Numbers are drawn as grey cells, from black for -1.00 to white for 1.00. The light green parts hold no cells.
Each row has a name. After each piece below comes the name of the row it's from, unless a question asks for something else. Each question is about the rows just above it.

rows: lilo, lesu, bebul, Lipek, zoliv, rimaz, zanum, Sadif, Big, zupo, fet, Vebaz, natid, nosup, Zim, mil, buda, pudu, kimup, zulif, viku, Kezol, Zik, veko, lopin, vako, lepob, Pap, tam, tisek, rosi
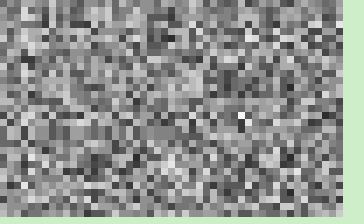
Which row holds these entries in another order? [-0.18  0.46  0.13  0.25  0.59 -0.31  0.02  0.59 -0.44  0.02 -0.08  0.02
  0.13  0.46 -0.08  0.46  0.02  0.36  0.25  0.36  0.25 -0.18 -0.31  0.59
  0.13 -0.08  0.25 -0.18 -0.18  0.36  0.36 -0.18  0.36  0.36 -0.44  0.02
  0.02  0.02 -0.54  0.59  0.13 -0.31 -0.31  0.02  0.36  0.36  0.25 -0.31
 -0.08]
zupo
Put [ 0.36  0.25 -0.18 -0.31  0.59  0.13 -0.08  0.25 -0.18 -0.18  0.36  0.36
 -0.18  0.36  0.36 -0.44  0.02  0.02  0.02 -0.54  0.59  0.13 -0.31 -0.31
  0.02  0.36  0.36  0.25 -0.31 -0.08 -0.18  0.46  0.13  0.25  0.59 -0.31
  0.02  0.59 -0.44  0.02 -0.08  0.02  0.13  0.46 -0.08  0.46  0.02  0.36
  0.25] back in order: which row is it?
zupo
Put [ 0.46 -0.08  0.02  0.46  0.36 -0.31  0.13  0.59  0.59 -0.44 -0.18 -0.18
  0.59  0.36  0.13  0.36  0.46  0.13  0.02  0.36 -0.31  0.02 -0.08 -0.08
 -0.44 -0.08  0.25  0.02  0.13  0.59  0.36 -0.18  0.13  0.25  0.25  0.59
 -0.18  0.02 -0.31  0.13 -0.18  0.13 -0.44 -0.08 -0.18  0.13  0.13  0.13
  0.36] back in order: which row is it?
tisek
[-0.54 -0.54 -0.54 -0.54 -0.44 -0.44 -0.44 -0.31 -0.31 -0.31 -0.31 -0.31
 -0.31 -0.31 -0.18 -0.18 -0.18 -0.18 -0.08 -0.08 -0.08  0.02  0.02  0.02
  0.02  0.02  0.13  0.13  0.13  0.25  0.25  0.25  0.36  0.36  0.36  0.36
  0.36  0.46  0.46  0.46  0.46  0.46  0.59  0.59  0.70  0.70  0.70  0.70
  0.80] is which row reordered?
lopin
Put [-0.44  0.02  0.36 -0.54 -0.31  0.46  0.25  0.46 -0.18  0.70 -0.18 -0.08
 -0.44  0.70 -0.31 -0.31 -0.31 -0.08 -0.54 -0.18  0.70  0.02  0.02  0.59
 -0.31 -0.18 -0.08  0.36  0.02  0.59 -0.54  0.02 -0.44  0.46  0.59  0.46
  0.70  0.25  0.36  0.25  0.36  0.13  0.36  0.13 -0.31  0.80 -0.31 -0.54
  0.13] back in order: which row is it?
lepob

